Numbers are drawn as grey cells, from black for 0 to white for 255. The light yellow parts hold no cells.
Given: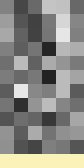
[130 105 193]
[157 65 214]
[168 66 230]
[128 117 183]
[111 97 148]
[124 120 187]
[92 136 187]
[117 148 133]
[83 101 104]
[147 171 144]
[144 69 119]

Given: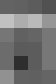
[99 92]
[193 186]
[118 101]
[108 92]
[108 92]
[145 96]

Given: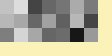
[194 68 117 122]
[183 103 96 69]
[126 167 108 153]

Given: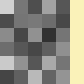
[209 78 86]
[76 121 72]
[139 145 117]
[109 71 144]
[202 86 117]
[69 185 148]

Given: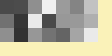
[74 143 155 194]
[113 234 152 175]
[143 151 100 234]

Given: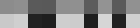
[140 90 143 92 90]
[201 34 206 30 33]

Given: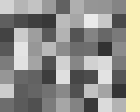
[211 195 97 149 132]
[95 63 187 234 73]
[67 158 179 132 122]
[88 151 140 110 139]
[124 164 209 209 121]
[150 98 223 77 85]
[204 101 137 194 52]
[109 80 166 57 179]
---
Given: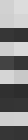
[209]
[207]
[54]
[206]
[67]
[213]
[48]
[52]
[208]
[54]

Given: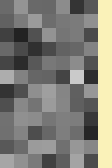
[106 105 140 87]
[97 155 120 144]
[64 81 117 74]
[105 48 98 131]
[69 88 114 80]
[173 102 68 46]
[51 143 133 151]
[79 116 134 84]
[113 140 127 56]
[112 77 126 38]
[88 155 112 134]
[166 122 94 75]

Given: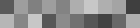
[90 128 131 199 164]
[182 199 139 86 104]

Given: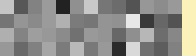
[197 130 34 200 108 151 153]
[117 138 177 118 145 57 83]
[175 158 139 153 103 183 135]
[152 129 123 121 43 112 129]

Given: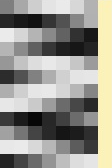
[127 206 234 178]
[38 17 82 177]
[235 180 98 23]
[181 96 31 35]
[151 221 224 155]
[44 129 208 230]
[174 230 213 133]
[231 202 107 40]
[57 7 64 149]
[161 68 21 46]
[232 216 138 56]
[35 106 190 229]

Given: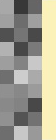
[168 101]
[160 159]
[80 73]
[178 122]
[158 200]
[111 170]
[144 155]
[137 72]
[145 114]
[110 153]

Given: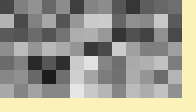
[71 146 141 132 86 93 111]
[179 129 85 202 102 137 90]
[90 107 116 176 52 66 73]
[142 149 170 56 203 127 159]
[107 41 46 225 111 176 125]
[135 104 111 165 113 149 180]
[169 163 135 200 133 172 144]

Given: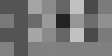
[84 164 101 74]
[121 107 35 109]
[84 165 101 74]
[129 128 128 128]

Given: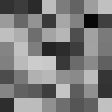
[50 42 124 158]
[155 147 167 8]
[191 110 182 161]
[132 126 44 162]
[128 204 56 138]
[76 177 144 188]
[133 90 197 144]
[45 188 110 97]
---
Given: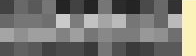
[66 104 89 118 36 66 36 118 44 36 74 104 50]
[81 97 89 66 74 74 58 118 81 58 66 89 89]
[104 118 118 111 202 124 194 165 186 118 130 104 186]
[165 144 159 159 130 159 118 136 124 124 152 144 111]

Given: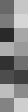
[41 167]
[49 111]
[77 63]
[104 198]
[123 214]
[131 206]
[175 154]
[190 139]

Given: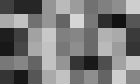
[24 71 170 194 120 142 106 186 156 52]
[30 64 162 200 128 134 106 178 170 58]
[52 24 86 170 194 113 142 100 206 134]
[64 38 38 149 186 156 113 128 142 206]
[120 134 100 194 149 52 24 78 162 200]
[170 194 113 149 100 214 120 45 17 86]

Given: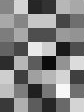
[44 183 92 11 147 220]
[57 176 92 38 105 212]
[99 70 234 206 26 78]
[125 168 78 78 154 147]
[133 212 38 50 183 168]
[168 133 199 199 70 111]
[191 125 32 119 248 111]
[206 63 160 183 212 63]

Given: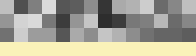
[113 205 156 156 86 170 141 197 178 141 113 101 101 93]
[149 211 218 120 60 149 197 45 60 120 127 184 107 135]
[191 80 127 218 86 93 141 53 170 178 205 107 135 191]

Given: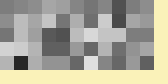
[117 188 159 89 81 188 216 196 196 125 125]
[125 133 141 166 159 133 117 133 81 125 141]
[141 188 166 196 117 174 111 204 74 166 153]
[180 39 174 147 147 103 223 133 103 153 96]
[210 204 180 96 96 153 103 180 111 147 166]

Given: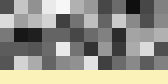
[79 197 145 234 247 177 152 71 107 15 71 129]
[85 211 171 100 137 145 226 64 107 137 92 129]
[92 92 85 107 234 115 50 152 58 171 219 79]
[121 23 31 100 100 71 107 129 44 164 158 177]
[219 158 185 211 64 115 191 100 203 137 79 137]

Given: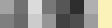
[127 106 204 150 65 78 157]
[163 113 219 119 86 46 176]

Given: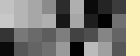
[10 86 100 112 154 2 187 160 86]
[52 120 106 93 126 66 78 133 100]
[194 181 167 139 44 175 10 36 60]
[200 181 167 175 23 167 29 2 112]
